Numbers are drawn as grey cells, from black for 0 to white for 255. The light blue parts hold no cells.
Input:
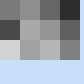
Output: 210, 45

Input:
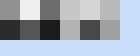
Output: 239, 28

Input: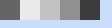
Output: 234, 60

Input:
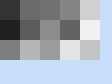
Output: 241, 32

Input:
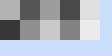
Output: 236, 55

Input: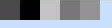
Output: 195, 0

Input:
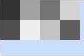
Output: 237, 51

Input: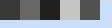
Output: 197, 31

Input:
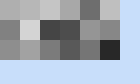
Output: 212, 40

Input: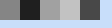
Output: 194, 31
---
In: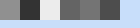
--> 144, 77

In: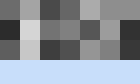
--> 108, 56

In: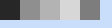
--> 39, 125

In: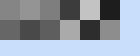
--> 133, 141

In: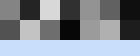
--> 132, 29

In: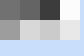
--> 113, 232

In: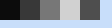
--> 12, 78

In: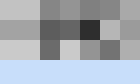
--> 194, 175

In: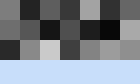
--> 125, 143

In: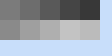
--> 123, 187
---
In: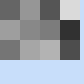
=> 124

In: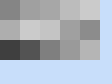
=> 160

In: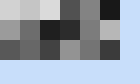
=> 124

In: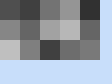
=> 183

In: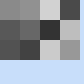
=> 51

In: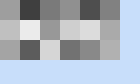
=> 220

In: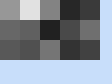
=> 73
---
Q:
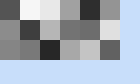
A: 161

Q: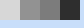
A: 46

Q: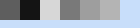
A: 121

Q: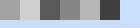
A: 134

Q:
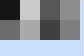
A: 141

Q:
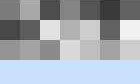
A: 132

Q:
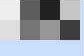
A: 197
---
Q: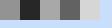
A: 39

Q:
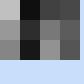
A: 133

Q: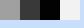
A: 160

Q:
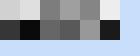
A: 102

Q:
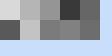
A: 195

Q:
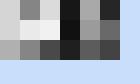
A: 73

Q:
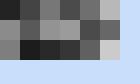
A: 41

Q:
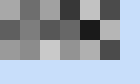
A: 201
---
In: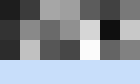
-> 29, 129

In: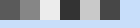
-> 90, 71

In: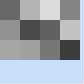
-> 104, 60

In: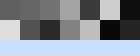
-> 96, 37

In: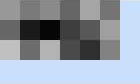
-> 152, 130

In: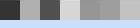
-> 52, 194

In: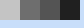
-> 196, 32
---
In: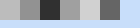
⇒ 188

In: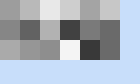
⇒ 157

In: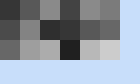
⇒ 54

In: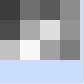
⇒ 60

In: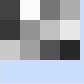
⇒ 67

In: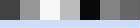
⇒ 66

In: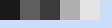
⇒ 25

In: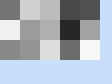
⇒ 116
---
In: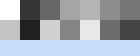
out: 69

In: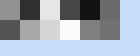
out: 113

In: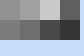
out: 53

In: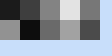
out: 75

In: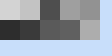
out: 173

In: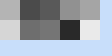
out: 234

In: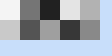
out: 137

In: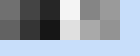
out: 147

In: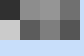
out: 85

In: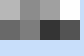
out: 83
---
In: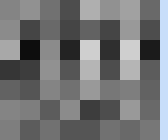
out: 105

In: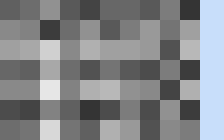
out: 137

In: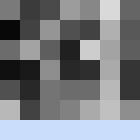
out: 192

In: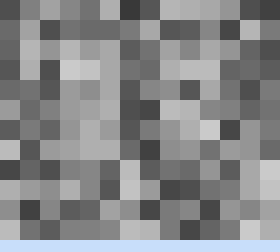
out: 202

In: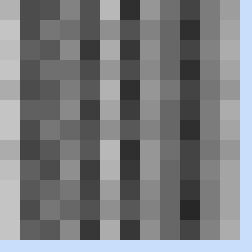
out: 130

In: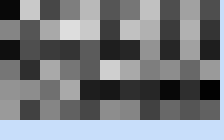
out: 85

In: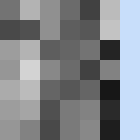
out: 136
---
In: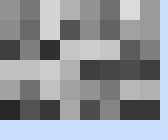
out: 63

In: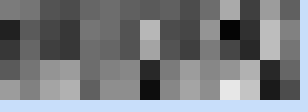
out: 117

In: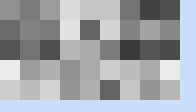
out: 73

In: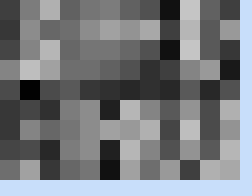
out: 147

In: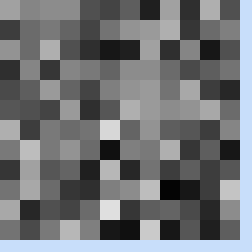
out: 196

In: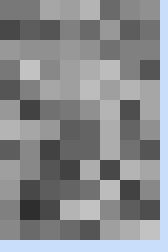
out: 136
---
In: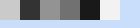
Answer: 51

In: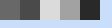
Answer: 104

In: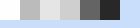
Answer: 187

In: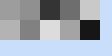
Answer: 179

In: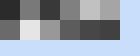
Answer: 229

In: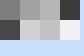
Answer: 58
